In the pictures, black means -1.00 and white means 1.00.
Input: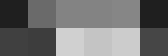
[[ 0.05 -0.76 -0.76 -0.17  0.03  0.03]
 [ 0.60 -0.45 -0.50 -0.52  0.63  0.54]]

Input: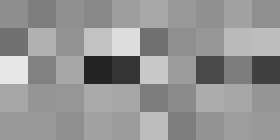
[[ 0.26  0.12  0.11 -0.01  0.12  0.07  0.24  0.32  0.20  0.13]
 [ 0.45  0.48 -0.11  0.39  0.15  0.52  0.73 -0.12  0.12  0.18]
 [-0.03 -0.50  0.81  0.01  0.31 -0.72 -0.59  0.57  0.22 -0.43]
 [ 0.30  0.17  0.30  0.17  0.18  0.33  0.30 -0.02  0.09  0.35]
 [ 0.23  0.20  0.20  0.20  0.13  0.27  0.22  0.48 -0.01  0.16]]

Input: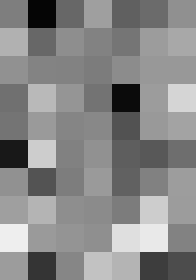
[[-0.16  0.13 -0.01 -0.96 -0.19  0.25 -0.25]
 [ 0.22  0.32  0.39 -0.19  0.11  0.02 -0.08]
 [ 0.19  0.19  0.14  0.03  0.02 -0.03  0.10]
 [ 0.22  0.67 -0.12  0.45  0.17 -0.10 -0.91]
 [ 0.20  0.28 -0.09  0.21  0.04  0.07 -0.36]
 [-0.31 -0.14 -0.81  0.61  0.01  0.14 -0.26]
 [ 0.01  0.23  0.14 -0.35 -0.02  0.21 -0.24]
 [ 0.61  0.22  0.25  0.41  0.11  0.09 -0.03]
 [ 0.83  0.02  0.87  0.21  0.16  0.12  0.75]
 [-0.52 -0.40  0.22 -0.59  0.05  0.52  0.41]]

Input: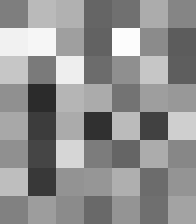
[[ 0.35  0.04 -0.01  0.46  0.39 -0.21 -0.12]
 [ 0.09 -0.28  0.89  0.93  0.25 -0.23  0.98]
 [ 0.55 -0.26  0.55 -0.04  0.87 -0.15  0.12]
 [ 0.24  0.19  0.13 -0.66  0.42  0.34 -0.10]
 [-0.49  0.62  0.32 -0.53  0.34 -0.62  0.47]
 [ 0.35  0.06  0.13 -0.46  0.68 -0.03 -0.21]
 [-0.15  0.16  0.49 -0.56  0.15  0.18  0.37]
 [-0.13  0.28  0.01  0.23  0.09 -0.18  0.16]]

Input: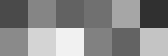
[[ 0.30 -0.62 -0.42  0.04 -0.23 -0.12]
 [-0.22  0.54  0.08  0.66  0.89  0.01]]

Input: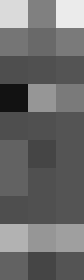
[[ 0.00  0.84  0.71]
 [-0.18 -0.04 -0.08]
 [-0.37 -0.34 -0.39]
 [ 0.18 -0.04 -0.86]
 [-0.37 -0.34 -0.39]
 [-0.46 -0.34 -0.23]
 [-0.37 -0.34 -0.23]
 [-0.37 -0.34 -0.39]
 [ 0.18  0.25  0.40]
 [-0.46 -0.34 -0.23]]

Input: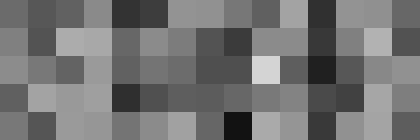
[[ 0.13 -0.19 -0.16 -0.32 -0.24  0.08 -0.60 -0.52  0.15  0.14 -0.07 -0.25
   0.28 -0.62  0.15]
 [ 0.40 -0.36  0.00 -0.35  0.35  0.32 -0.19  0.09 -0.03 -0.35 -0.54  0.09
   0.09 -0.56  0.00]
 [ 0.07  0.14  0.10 -0.06 -0.22  0.21 -0.24 -0.09 -0.15 -0.38 -0.38  0.66
  -0.26 -0.75 -0.32]
 [ 0.30 -0.01 -0.25  0.28  0.20  0.25 -0.63 -0.37 -0.26 -0.28 -0.19 -0.05
   0.03 -0.42 -0.49]
 [ 0.29 -0.27 -0.06 -0.33  0.21  0.18 -0.09  0.09  0.26 -0.20 -0.86  0.33
   0.17 -0.55  0.14]]

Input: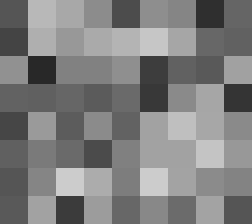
[[-0.63 -0.21 -0.33  0.44  0.32  0.10 -0.40  0.11  0.04]
 [-0.19 -0.24 -0.47  0.37  0.19  0.33  0.41  0.55  0.30]
 [-0.30  0.26  0.14 -0.69  0.01  0.01  0.12 -0.52 -0.24]
 [ 0.30 -0.59 -0.23 -0.25 -0.20 -0.29 -0.17 -0.56  0.08]
 [ 0.31  0.08 -0.45  0.21 -0.28  0.09 -0.23  0.27  0.50]
 [ 0.54  0.19 -0.25 -0.04 -0.17 -0.41  0.00  0.27  0.27]
 [ 0.09  0.03 -0.33  0.04  0.60  0.35 -0.02  0.60  0.28]
 [ 0.28 -0.33 -0.30  0.27 -0.54  0.22 -0.19  0.07 -0.16]]

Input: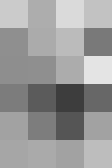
[[ 0.71  0.52  0.59  0.36]
 [ 0.47 -0.05  0.12  0.34]
 [ 0.35  0.79  0.11  0.12]
 [-0.52 -0.19 -0.03 -0.29]
 [-0.33  0.27  0.27 -0.02]
 [ 0.27  0.48  0.30  0.33]]
